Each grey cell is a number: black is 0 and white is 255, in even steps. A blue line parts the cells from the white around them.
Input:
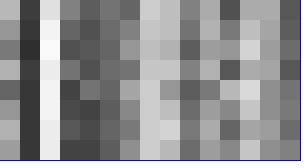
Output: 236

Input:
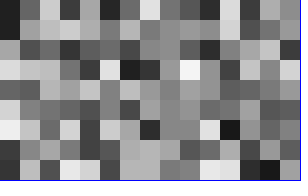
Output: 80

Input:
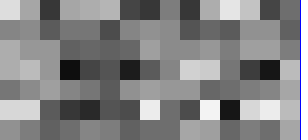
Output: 97

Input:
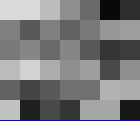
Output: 74

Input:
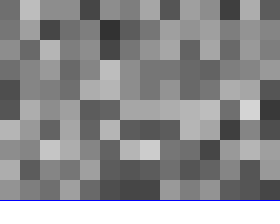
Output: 111
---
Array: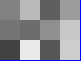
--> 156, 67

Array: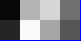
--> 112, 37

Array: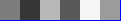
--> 155, 125

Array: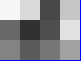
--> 197, 131

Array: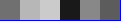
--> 92, 112

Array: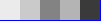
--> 58, 235
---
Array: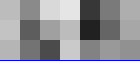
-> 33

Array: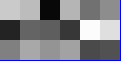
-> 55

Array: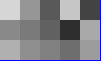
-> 97

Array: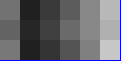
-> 106

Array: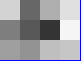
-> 88

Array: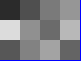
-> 144
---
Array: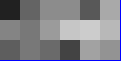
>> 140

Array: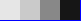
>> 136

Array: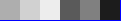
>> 237

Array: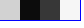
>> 55

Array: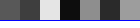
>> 229

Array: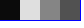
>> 133
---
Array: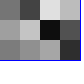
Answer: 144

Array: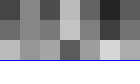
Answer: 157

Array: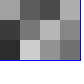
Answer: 205

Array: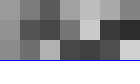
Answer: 65

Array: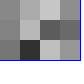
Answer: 49

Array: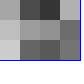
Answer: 101
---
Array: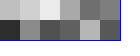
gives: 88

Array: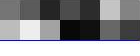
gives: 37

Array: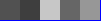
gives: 102

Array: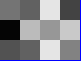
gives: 82

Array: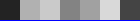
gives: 131

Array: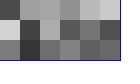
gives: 75

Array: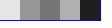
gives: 151
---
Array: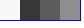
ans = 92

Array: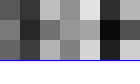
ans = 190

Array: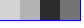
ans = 43

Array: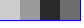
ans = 40

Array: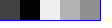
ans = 239

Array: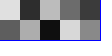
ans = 188

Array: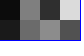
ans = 47

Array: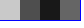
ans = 24

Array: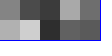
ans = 59

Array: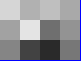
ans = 191
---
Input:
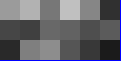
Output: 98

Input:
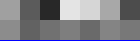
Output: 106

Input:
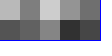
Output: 133

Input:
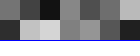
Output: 149

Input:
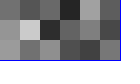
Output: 99

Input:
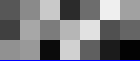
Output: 225

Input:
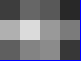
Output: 219

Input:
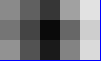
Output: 10
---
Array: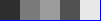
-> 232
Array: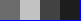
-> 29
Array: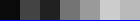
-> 185
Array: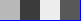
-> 88
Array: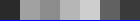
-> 58
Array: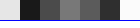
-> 251
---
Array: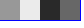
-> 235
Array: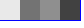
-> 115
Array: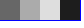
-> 171
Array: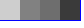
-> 129
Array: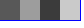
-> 157
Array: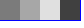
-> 167
